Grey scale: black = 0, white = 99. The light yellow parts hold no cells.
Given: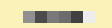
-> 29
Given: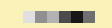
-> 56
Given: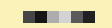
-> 8
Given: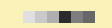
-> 78
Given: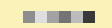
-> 86
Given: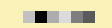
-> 1
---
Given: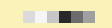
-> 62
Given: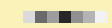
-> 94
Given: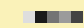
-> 26
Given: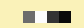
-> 4
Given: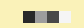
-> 95
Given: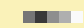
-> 97
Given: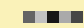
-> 27
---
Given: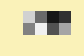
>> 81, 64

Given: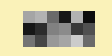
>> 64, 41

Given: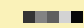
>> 20, 3

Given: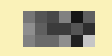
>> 46, 77

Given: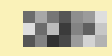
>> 42, 69

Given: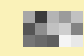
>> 65, 90

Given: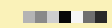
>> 70, 16

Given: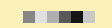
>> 52, 78

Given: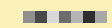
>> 56, 65
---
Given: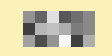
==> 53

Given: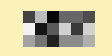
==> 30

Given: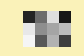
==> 9

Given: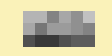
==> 75

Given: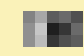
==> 31

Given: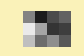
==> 38

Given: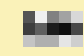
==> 84

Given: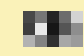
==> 82

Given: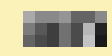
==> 53
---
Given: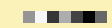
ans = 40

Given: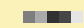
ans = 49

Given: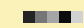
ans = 46

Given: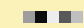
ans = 61

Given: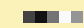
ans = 45

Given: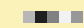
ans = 59

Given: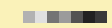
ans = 45

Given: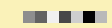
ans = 55

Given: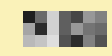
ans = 45
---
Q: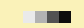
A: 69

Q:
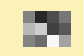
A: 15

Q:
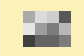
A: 85

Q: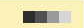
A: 32

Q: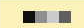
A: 55

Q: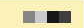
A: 79

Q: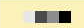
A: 29
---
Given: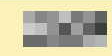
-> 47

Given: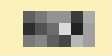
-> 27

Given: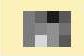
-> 84

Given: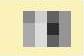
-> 85

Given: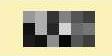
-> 3

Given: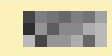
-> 67

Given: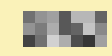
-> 30

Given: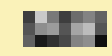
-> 51

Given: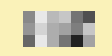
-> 45
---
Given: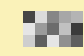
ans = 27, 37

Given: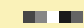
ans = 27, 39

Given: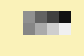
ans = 56, 93

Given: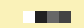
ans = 99, 26

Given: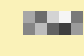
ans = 65, 60

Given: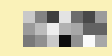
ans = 78, 65

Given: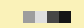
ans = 61, 8

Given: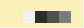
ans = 94, 48
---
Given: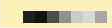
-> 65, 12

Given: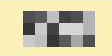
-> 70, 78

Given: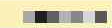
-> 34, 65

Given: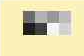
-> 73, 12

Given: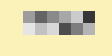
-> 21, 89

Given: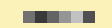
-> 31, 44

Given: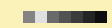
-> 6, 51
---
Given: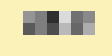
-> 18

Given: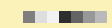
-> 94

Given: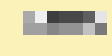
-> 24

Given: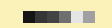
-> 26

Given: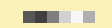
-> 49

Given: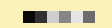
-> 80
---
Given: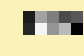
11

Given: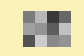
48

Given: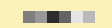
49

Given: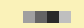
62

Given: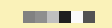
50

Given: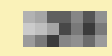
69

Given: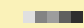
87

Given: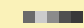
41
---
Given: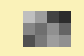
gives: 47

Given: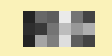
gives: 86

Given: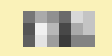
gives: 23

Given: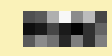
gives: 49

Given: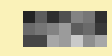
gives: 78

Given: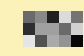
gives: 66
